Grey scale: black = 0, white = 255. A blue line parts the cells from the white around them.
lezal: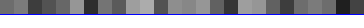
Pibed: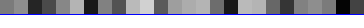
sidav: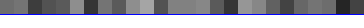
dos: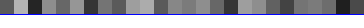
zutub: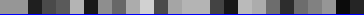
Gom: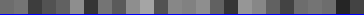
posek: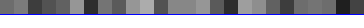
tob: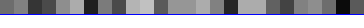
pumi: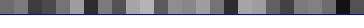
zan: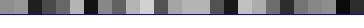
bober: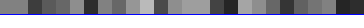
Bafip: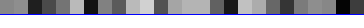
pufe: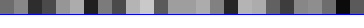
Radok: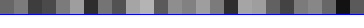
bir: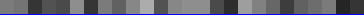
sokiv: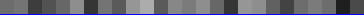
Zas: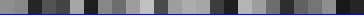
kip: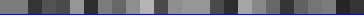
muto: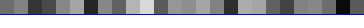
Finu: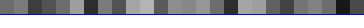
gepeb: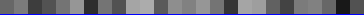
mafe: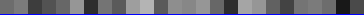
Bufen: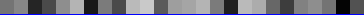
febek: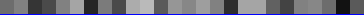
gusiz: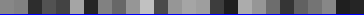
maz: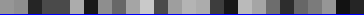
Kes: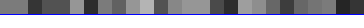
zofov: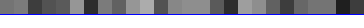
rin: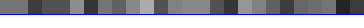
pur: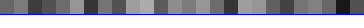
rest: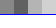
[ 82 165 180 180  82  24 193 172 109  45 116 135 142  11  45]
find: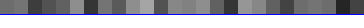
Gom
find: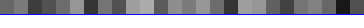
pur
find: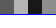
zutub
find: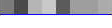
pufe
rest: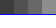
[ 53 116  90 150 172  90 135 123 142 103  53 150 142  97  67 109 123 109
  31  74]

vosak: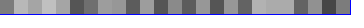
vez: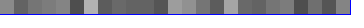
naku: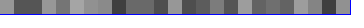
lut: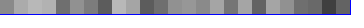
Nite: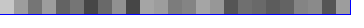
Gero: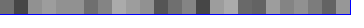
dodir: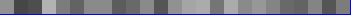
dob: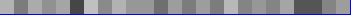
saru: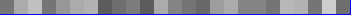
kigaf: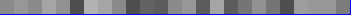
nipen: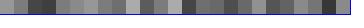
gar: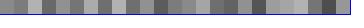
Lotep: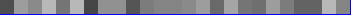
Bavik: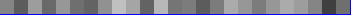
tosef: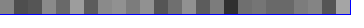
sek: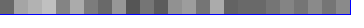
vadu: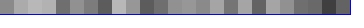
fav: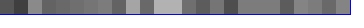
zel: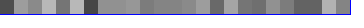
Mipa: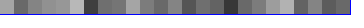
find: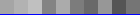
sek
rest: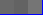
[124  78 111  85 132]
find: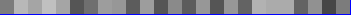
vosak
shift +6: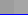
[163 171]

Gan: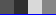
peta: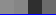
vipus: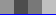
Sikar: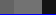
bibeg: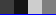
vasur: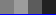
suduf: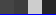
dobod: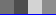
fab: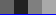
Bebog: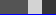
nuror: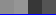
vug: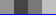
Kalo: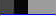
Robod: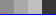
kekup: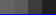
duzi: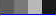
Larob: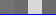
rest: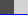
[141]
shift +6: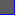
[98]
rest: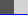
[55]
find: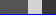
Bebog
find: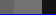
Sikar

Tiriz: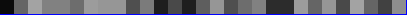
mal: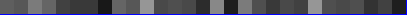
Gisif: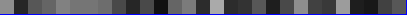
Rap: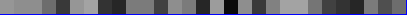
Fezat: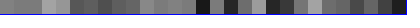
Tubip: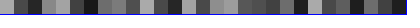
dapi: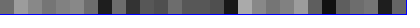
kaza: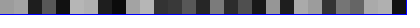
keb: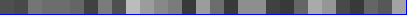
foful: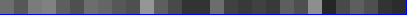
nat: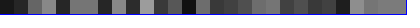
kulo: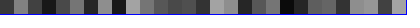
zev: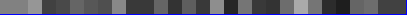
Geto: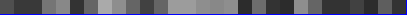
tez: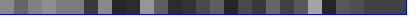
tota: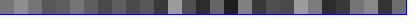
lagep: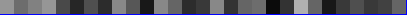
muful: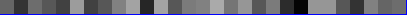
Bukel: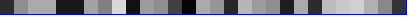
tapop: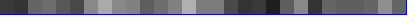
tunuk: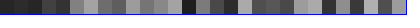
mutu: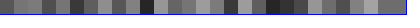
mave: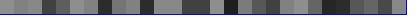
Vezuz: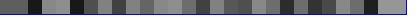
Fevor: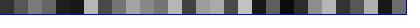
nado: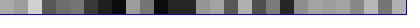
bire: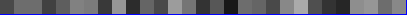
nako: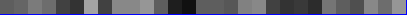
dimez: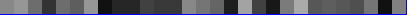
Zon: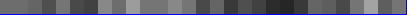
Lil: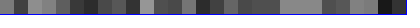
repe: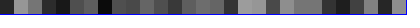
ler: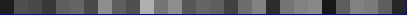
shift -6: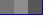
[111 136  81]
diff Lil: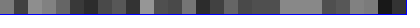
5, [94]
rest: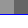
[117 156 123  57 156  94  38  51  73 150 109  79 129 163 109 109]
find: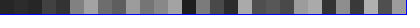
tunuk
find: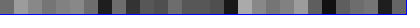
dapi
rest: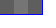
[ 73  94  73  87  57 156  79  44 101  30 129  57  79  73 156 123  44  57
 117 136  51 109]
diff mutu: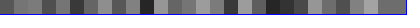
7, [94]

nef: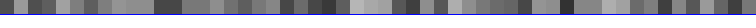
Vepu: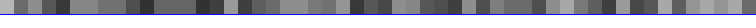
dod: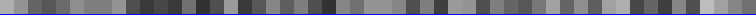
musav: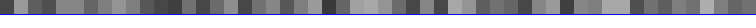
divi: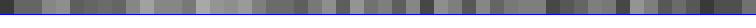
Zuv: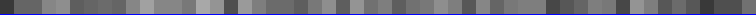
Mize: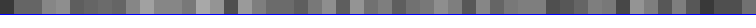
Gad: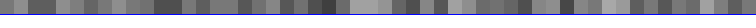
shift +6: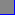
[140]
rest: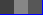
[154 101  63 120]
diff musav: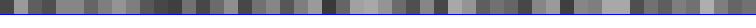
30, [71]
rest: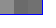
[101  79 134 142  71 134 120 168 154  94 120  87 120 107 161 126  94 120]
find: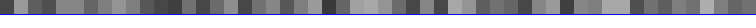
musav
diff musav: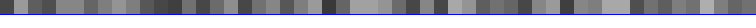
27, [168]

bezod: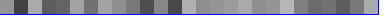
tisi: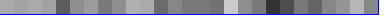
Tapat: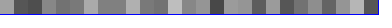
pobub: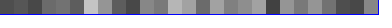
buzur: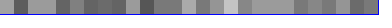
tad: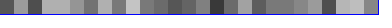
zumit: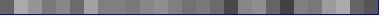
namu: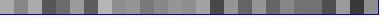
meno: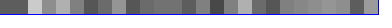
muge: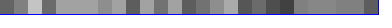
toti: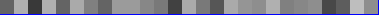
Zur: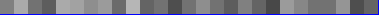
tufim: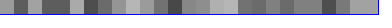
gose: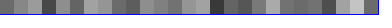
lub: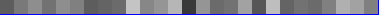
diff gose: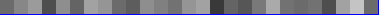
4, [72]
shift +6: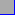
[176]
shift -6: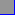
[143]

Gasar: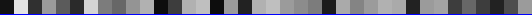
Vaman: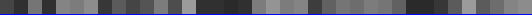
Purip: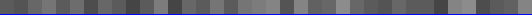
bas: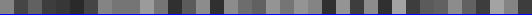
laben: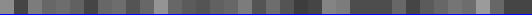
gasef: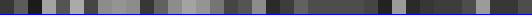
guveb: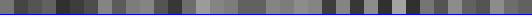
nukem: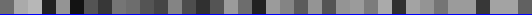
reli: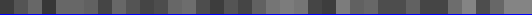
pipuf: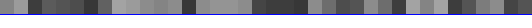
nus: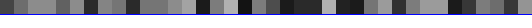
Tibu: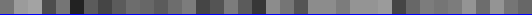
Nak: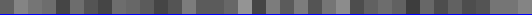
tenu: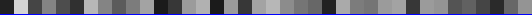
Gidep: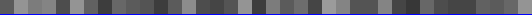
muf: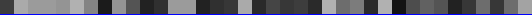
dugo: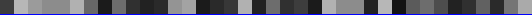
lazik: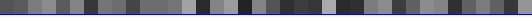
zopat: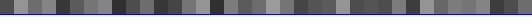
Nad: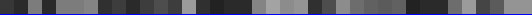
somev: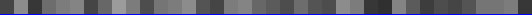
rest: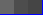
[ 69  97  91 103 148]
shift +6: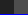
[40 83]
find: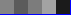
tenu
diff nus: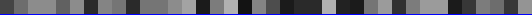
19, [124]
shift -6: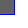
[91]
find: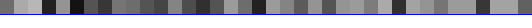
nukem
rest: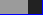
[ 48  55 170  42  69  55  61  42 177 109 124  42 177  19  77  97  84  34
  55 109  55 109 163]

